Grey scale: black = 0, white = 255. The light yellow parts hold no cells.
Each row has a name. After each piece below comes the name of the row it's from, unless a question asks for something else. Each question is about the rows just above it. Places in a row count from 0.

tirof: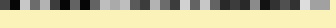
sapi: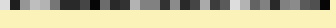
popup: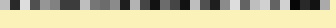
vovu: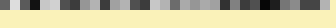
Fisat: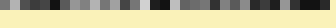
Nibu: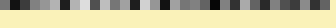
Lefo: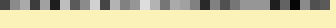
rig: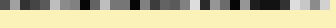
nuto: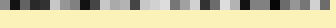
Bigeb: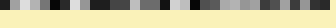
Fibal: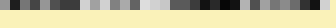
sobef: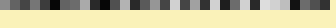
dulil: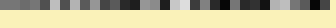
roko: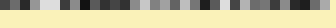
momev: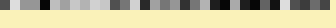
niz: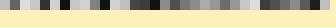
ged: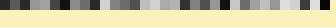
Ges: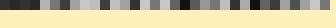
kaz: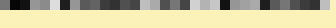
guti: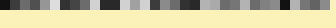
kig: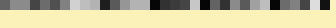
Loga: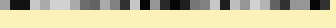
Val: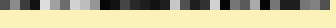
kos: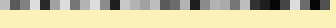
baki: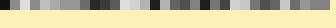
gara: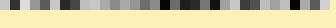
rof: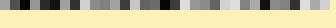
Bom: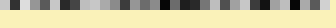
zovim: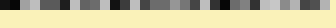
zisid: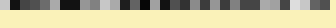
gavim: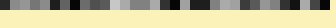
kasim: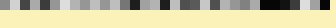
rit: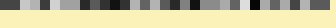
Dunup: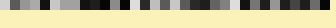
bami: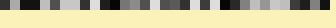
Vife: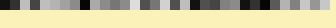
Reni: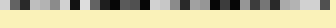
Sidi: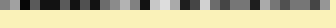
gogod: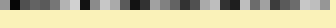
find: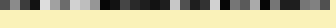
Val
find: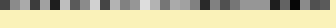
Lefo
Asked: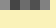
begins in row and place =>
kig, 2
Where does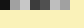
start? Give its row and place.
gara, 21
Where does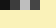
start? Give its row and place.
zovim, 11

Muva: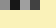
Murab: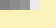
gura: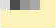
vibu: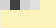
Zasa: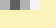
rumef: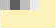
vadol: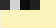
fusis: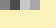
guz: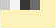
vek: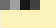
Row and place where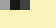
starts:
vek, 1
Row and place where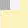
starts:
Zasa, 2
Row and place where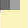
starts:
vek, 0
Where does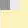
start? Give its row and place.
Murab, 2
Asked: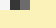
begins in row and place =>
guz, 1
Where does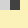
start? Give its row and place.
vibu, 0

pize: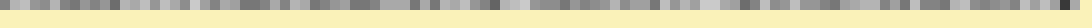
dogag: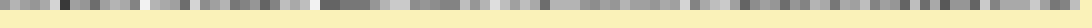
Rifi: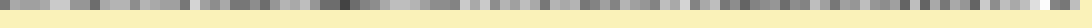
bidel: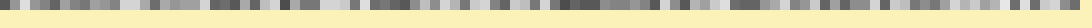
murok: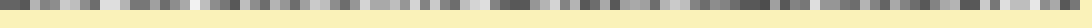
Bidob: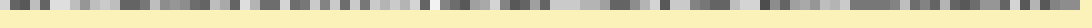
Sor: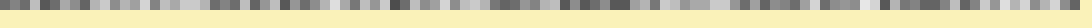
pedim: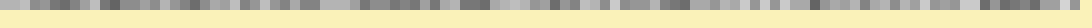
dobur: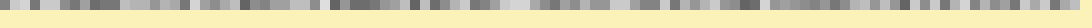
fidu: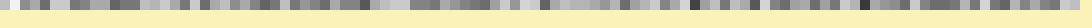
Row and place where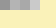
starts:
pedim, 71
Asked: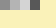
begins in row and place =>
Bidob, 63
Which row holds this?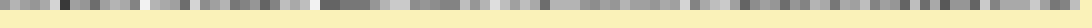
dogag
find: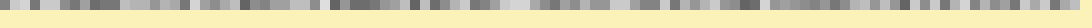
dobur

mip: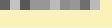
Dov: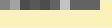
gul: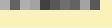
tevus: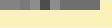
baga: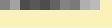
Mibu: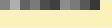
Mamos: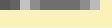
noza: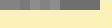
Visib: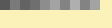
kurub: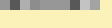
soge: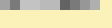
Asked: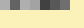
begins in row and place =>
gul, 0
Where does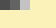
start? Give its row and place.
Dov, 4
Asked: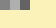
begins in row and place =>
Mibu, 0
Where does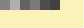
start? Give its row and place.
Mibu, 0
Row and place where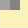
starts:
Visib, 5
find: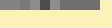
tevus

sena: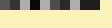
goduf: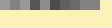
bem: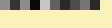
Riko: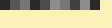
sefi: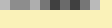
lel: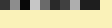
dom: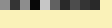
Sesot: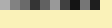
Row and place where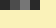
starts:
bem, 6
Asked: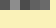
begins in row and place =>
goduf, 3
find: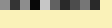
bem
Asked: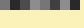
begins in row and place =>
Riko, 2
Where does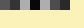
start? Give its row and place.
sena, 0
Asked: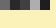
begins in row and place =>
lel, 4

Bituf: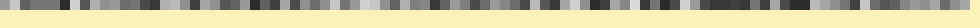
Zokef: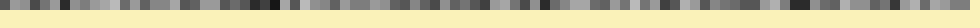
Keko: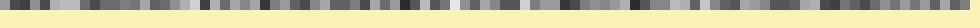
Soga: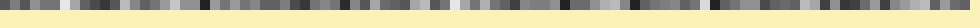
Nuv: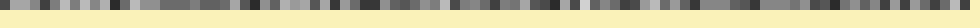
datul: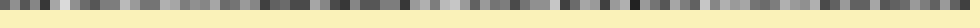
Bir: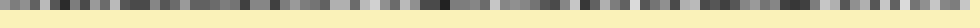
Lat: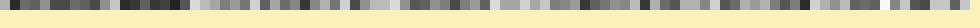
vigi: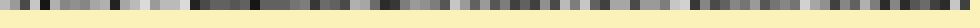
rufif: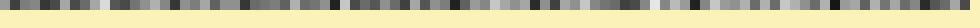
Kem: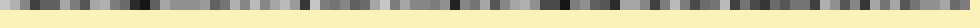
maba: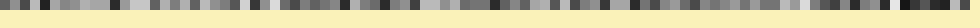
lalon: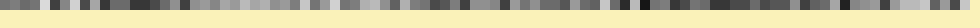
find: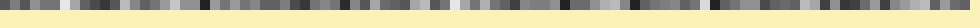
Soga
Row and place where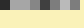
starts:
Kem, 61

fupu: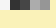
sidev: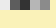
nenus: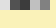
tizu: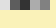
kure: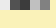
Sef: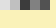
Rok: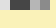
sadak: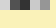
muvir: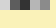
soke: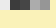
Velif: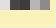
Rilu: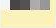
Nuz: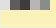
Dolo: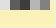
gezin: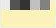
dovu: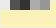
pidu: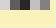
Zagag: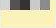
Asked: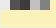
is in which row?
kure
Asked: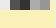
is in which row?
dovu

